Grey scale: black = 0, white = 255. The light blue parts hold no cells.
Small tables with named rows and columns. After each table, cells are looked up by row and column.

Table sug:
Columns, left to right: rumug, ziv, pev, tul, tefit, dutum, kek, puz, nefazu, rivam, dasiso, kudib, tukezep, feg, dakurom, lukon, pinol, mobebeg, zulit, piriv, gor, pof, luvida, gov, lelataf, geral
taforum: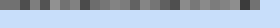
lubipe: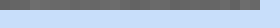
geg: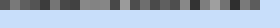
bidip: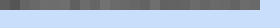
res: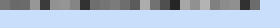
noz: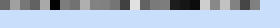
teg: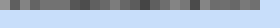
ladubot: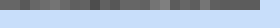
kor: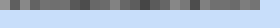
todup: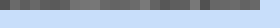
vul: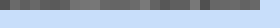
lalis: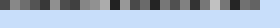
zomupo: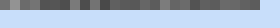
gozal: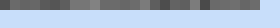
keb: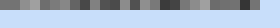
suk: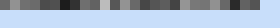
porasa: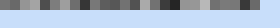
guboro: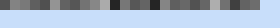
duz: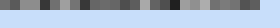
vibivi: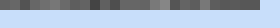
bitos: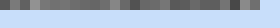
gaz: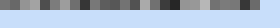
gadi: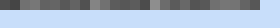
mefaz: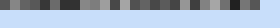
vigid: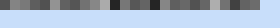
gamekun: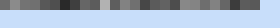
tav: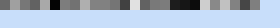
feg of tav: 225
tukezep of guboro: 119
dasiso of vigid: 171
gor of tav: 206
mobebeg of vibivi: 85
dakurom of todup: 121
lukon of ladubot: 116
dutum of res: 146
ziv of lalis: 136
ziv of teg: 95
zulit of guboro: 104
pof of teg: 109
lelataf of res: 49
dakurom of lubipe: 102
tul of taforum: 126
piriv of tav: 12
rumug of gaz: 117
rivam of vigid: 135
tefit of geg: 60
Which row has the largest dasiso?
suk

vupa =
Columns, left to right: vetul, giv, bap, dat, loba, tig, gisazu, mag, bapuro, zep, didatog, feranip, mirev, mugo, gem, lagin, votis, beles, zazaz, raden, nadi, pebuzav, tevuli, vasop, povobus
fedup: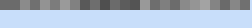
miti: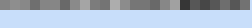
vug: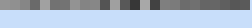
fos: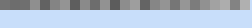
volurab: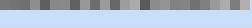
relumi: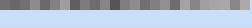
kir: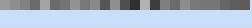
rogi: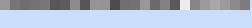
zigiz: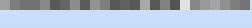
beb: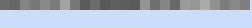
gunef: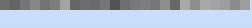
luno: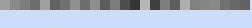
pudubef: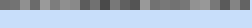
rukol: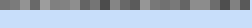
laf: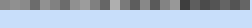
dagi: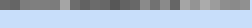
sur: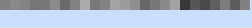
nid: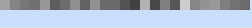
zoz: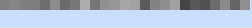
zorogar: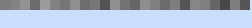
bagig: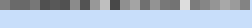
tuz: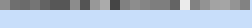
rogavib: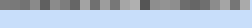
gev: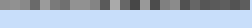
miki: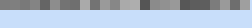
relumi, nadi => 159
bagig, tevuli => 168
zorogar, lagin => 128
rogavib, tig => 139
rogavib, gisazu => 125
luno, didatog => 92
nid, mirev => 84
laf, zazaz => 62
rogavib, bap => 115
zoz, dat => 125
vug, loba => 161
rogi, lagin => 106
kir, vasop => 93
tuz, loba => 99

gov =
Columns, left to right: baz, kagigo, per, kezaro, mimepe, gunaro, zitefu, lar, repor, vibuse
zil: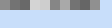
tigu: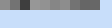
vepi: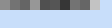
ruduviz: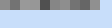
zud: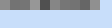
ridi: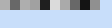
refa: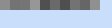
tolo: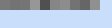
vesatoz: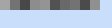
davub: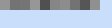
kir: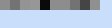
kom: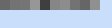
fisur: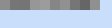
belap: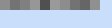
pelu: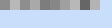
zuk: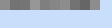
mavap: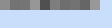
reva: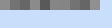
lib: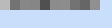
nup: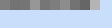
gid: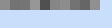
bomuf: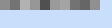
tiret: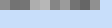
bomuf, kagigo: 115
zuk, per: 117
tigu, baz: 141
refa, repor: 102
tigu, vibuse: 103
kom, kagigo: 115
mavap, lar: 115
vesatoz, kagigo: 115
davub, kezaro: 151
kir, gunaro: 141
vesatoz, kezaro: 141
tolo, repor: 102
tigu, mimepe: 146
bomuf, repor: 102
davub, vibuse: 144
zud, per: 117

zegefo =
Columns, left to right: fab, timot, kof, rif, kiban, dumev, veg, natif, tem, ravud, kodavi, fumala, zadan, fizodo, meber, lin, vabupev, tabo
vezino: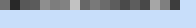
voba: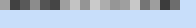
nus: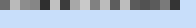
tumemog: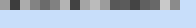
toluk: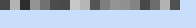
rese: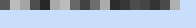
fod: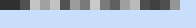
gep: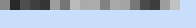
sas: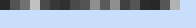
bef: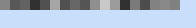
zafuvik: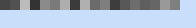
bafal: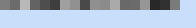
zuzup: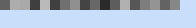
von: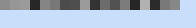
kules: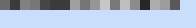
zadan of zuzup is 177
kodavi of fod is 122
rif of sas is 193
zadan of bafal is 105
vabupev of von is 121
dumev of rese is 170
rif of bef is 49
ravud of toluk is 85
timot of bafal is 108
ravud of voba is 202
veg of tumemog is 180
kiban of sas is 74
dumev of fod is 194
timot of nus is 186
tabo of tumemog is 139
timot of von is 150
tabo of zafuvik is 127
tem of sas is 84
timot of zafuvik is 81
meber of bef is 77
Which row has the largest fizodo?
voba

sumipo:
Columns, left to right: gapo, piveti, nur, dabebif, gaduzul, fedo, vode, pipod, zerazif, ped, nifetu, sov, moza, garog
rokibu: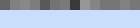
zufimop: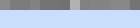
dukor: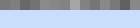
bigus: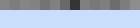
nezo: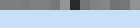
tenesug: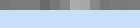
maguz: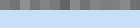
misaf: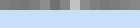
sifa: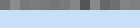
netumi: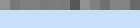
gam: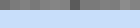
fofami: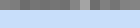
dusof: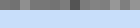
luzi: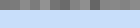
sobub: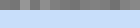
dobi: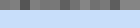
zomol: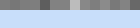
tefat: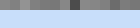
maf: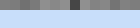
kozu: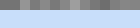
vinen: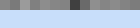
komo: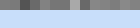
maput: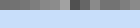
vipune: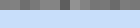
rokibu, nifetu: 117
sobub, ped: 129
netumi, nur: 127
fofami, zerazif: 164
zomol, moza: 131
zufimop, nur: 123

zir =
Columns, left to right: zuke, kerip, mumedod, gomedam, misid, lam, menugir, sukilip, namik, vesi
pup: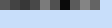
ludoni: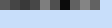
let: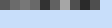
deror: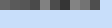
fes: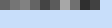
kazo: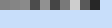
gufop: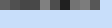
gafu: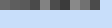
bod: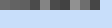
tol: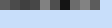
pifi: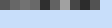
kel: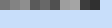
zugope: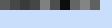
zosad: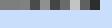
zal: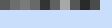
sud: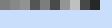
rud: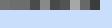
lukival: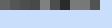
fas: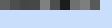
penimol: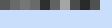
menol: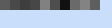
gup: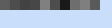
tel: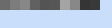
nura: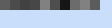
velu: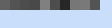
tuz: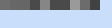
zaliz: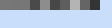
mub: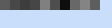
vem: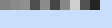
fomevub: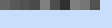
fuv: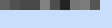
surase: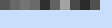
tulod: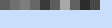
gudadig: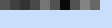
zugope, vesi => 96
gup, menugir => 25
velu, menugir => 39
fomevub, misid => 128
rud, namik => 104
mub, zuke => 91
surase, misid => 47
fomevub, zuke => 100
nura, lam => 78
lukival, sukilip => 122
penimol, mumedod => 118
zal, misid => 52

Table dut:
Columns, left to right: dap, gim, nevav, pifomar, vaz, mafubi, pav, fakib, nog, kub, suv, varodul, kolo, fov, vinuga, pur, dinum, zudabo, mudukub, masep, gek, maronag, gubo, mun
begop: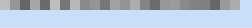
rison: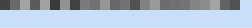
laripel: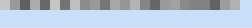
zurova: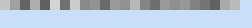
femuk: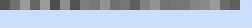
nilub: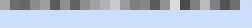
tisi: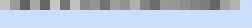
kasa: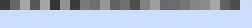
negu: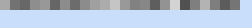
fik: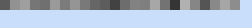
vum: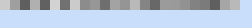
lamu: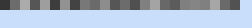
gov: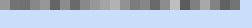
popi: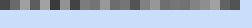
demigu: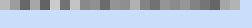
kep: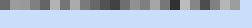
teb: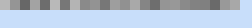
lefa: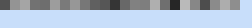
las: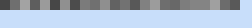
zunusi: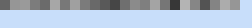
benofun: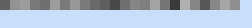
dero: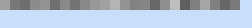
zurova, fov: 184
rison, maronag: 163
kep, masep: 134
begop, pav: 118
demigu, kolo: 143
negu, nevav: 103
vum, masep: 130

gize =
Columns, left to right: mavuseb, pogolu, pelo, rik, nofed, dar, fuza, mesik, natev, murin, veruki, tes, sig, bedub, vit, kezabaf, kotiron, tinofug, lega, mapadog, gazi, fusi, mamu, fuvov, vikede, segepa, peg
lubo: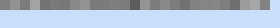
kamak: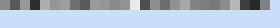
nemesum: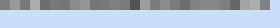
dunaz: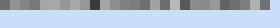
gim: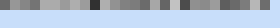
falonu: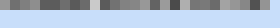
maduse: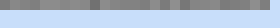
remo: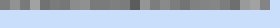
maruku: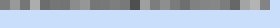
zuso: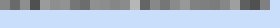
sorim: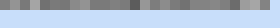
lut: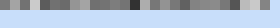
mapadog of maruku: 129
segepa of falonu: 82
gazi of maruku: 133
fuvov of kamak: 183
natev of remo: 144
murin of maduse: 113
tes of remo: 127
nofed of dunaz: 166
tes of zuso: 134
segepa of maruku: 180
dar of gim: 171
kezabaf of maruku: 125
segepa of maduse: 142
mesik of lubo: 137
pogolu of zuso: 106
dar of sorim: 122

